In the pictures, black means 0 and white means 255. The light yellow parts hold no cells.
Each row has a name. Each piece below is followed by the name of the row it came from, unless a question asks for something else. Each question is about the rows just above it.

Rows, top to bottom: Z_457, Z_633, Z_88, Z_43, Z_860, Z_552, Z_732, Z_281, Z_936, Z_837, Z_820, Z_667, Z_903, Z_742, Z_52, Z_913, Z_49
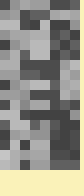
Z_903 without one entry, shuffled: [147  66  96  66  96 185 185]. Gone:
[87]
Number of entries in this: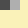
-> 2
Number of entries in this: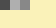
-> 3
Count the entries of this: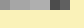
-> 7
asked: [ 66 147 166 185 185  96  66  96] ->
Z_860
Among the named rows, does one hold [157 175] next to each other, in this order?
no

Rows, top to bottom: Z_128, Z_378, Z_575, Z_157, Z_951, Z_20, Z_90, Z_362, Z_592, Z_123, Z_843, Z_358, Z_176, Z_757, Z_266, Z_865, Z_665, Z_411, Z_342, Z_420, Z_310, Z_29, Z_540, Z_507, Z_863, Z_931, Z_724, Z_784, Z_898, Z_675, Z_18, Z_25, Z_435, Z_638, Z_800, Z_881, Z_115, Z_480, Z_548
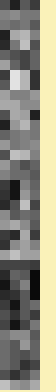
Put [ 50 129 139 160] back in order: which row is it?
Z_863
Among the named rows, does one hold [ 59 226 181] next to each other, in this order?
yes
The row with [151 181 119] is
Z_176
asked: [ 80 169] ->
Z_358
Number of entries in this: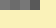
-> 4
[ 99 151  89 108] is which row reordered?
Z_800
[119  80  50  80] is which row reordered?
Z_480

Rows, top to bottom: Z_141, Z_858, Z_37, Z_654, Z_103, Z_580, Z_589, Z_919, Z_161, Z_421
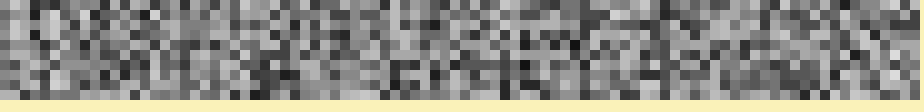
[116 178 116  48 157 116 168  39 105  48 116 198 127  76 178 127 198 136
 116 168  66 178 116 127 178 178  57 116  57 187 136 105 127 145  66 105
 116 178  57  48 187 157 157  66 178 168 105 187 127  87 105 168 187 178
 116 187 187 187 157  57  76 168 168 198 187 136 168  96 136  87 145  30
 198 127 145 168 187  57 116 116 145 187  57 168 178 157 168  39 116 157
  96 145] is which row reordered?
Z_654
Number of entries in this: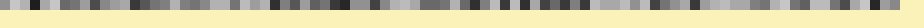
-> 90
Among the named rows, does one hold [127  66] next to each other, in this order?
yes
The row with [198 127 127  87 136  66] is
Z_580

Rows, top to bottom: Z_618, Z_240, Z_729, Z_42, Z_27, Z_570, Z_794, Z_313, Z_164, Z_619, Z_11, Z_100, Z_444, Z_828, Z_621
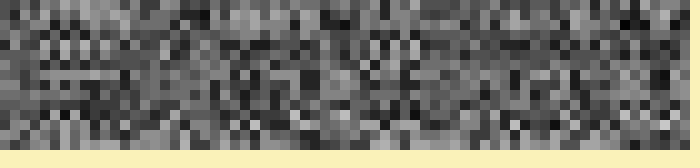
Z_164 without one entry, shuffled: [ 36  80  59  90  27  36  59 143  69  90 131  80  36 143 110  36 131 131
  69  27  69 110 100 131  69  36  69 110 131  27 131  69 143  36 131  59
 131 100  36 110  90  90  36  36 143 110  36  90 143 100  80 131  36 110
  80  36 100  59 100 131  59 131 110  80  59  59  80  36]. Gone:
[48]
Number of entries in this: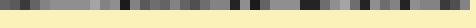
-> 47
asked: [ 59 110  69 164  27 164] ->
Z_27
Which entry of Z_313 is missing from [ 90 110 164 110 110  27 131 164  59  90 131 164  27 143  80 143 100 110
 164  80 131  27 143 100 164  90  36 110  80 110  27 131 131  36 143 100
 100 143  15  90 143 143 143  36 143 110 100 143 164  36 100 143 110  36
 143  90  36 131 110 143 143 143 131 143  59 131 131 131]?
[122]
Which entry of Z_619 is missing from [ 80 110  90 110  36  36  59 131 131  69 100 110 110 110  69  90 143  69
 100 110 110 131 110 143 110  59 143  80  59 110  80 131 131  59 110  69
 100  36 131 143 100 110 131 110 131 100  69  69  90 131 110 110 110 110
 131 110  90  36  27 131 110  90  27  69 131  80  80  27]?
[152]

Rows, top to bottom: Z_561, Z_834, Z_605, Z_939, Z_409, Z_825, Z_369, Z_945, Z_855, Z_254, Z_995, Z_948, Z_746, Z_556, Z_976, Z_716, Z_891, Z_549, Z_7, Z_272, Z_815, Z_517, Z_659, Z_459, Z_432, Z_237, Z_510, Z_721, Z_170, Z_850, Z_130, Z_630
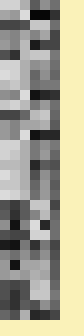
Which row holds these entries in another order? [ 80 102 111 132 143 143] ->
Z_237
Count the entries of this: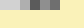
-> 6
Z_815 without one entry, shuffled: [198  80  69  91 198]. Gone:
[59]
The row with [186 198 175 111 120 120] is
Z_855
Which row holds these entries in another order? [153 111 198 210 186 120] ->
Z_995
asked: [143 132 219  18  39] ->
Z_254

